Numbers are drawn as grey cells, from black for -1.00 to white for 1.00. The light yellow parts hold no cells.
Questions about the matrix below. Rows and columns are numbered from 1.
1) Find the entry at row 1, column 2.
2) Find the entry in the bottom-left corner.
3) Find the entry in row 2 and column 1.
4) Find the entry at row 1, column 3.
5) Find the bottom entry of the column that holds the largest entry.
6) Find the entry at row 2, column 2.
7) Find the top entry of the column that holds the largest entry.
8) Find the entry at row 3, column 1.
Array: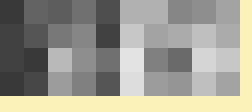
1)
-0.22
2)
-0.55
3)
-0.49
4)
-0.27
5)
0.73
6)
-0.33
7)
0.39
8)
-0.49

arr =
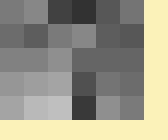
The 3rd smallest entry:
-0.49
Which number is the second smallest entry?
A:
-0.55
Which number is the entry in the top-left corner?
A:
-0.04
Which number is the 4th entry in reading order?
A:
-0.61
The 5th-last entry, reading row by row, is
0.45
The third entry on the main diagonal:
0.12
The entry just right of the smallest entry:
-0.32
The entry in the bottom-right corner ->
-0.04
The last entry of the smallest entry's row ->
-0.09

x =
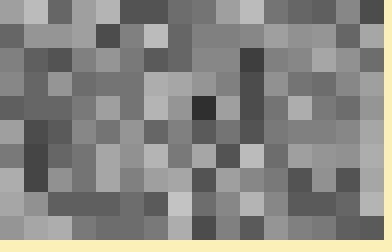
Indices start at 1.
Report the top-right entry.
-0.41
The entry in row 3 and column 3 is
-0.35
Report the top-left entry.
0.24
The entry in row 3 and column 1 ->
0.01
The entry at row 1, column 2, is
0.47
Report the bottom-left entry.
0.18
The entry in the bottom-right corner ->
-0.30
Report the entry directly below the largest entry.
0.36
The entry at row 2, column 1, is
-0.20
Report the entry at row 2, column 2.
0.18
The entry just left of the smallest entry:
0.18
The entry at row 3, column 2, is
-0.25
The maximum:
0.52

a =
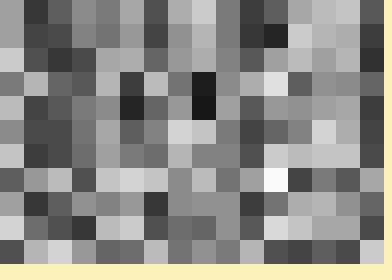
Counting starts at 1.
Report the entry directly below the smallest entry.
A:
0.53
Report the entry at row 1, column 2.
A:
-0.57
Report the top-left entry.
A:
0.25
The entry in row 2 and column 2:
-0.47
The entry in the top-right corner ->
-0.32
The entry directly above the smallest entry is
-0.77
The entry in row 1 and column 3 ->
-0.27
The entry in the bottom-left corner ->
-0.37
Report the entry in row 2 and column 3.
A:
-0.42
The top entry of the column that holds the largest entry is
-0.27
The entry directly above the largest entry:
0.59
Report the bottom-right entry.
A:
0.59
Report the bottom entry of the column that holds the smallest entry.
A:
0.13
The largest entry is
0.96
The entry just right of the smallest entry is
0.25
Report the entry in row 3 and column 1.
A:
0.59
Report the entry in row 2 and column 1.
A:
0.25

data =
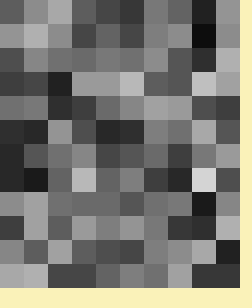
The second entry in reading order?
0.10
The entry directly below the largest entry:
-0.80
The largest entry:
0.66
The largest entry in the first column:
0.32
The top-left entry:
-0.27
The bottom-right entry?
-0.57
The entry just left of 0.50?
-0.33
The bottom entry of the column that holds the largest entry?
-0.57
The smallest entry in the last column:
-0.74
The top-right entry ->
0.16
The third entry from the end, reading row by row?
0.26
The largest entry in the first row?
0.32
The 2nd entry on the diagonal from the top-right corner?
-0.90
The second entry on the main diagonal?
0.38
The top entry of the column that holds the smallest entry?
-0.74
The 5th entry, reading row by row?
-0.45
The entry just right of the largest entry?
-0.39
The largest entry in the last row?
0.38
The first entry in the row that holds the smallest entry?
0.16
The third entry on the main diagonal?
-0.12
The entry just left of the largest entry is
-0.69
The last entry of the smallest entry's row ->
0.10
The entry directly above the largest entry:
-0.06

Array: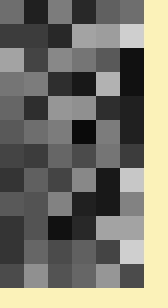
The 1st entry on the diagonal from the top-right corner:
-0.14
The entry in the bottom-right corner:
-0.41
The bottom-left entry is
-0.41
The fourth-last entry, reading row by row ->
-0.35
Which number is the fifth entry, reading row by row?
-0.25
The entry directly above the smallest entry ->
0.13
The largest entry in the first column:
0.28
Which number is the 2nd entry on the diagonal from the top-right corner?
0.23
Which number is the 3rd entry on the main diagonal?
0.07
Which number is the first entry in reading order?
-0.14
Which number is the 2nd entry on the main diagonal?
-0.53
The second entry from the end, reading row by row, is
0.18
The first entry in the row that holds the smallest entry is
-0.30
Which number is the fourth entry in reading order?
-0.69
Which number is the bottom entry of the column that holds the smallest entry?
-0.20
